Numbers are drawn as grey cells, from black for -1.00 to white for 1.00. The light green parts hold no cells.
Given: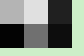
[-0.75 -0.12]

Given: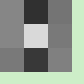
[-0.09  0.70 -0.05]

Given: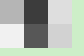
[ 0.74 -0.32]

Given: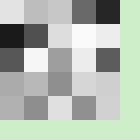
[-0.70  0.96  0.24  0.44  0.39]

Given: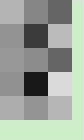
[-0.21 -0.54  0.19]

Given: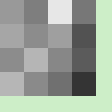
[-0.07  0.25  0.42  0.43]

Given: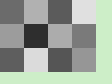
[0.76 0.35 0.72]

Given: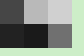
[ 0.63 -0.80]

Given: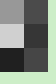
[-0.41  0.63]
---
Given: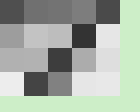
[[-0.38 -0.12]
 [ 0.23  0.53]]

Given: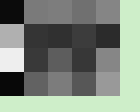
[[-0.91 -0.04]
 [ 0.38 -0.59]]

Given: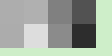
[[0.36 0.38]
 [0.35 0.73]]

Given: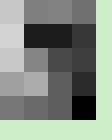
[[ 0.56 -0.01]
 [ 0.65 -0.78]]

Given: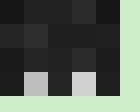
[[-0.83 -0.73]
 [-0.71 -0.65]]

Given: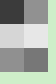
[[-0.54  0.14]
 [ 0.68  0.81]]

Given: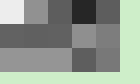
[[ 0.86  0.14]
 [-0.23 -0.25]]

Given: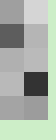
[[ 0.25  0.67]
 [-0.27  0.42]]

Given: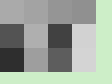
[[ 0.33  0.28]
 [-0.35  0.37]]
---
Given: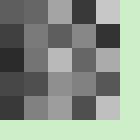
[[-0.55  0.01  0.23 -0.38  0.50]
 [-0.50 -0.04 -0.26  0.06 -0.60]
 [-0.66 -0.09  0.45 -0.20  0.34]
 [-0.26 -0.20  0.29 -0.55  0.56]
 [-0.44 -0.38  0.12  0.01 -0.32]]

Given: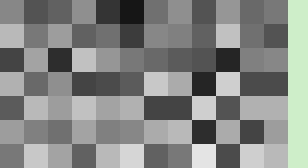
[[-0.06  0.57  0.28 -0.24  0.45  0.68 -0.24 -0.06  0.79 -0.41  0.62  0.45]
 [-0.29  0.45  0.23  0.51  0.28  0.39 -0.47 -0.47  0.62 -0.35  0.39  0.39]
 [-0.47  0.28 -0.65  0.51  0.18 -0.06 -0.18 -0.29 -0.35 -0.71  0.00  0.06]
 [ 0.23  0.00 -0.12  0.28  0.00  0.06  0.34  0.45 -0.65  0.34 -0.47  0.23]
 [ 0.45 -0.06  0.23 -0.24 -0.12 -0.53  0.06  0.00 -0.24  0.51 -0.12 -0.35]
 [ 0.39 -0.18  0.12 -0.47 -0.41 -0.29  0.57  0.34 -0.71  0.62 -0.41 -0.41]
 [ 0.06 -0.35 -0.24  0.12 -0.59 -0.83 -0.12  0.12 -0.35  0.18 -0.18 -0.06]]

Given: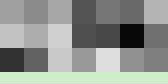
[[ 0.52  0.36  0.63 -0.39 -0.44 -0.94 -0.12]
 [ 0.25  0.09  0.31 -0.34 -0.07 -0.18  0.41]
 [-0.61 -0.23  0.58  0.20  0.73  0.14 -0.01]]

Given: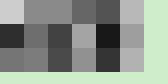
[[ 0.61  0.08  0.08 -0.20 -0.36  0.45]
 [-0.08 -0.03 -0.42  0.13 -0.59  0.39]
 [-0.65 -0.14 -0.48  0.29 -0.81  0.24]]

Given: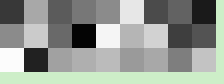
[[ 0.09  0.59 -0.18 -0.97  0.92  0.42  0.65 -0.51 -0.35]
 [-0.56  0.32 -0.29 -0.07  0.09  0.81 -0.41 -0.23 -0.80]
 [ 0.98 -0.74  0.26  0.37  0.47  0.21  0.32 -0.01  0.53]]

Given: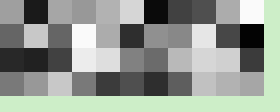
[[-0.21  0.57 -0.21  0.96  0.35 -0.64  0.13  0.07  0.80 -0.44 -0.98]
 [-0.05  0.19  0.57 -0.05 -0.54 -0.38 -0.64 -0.26  0.51  0.40  0.30]
 [-0.69 -0.74 -0.49  0.85  0.74  0.01 -0.16  0.45  0.68  0.63 -0.54]
 [ 0.25 -0.80  0.30  0.19  0.40  0.68 -0.92 -0.49 -0.38  0.35  0.96]]

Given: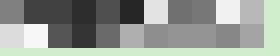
[[ 0.72  0.94 -0.33 -0.60 -0.17  0.38  0.11  0.17  0.17  0.06  0.28]
 [ 0.00 -0.49 -0.49 -0.65 -0.39 -0.70  0.77 -0.12 -0.06  0.88  0.44]]

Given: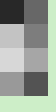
[[ 0.69  0.30]
 [ 0.53 -0.02]
 [-0.69 -0.19]
 [ 0.20 -0.35]]
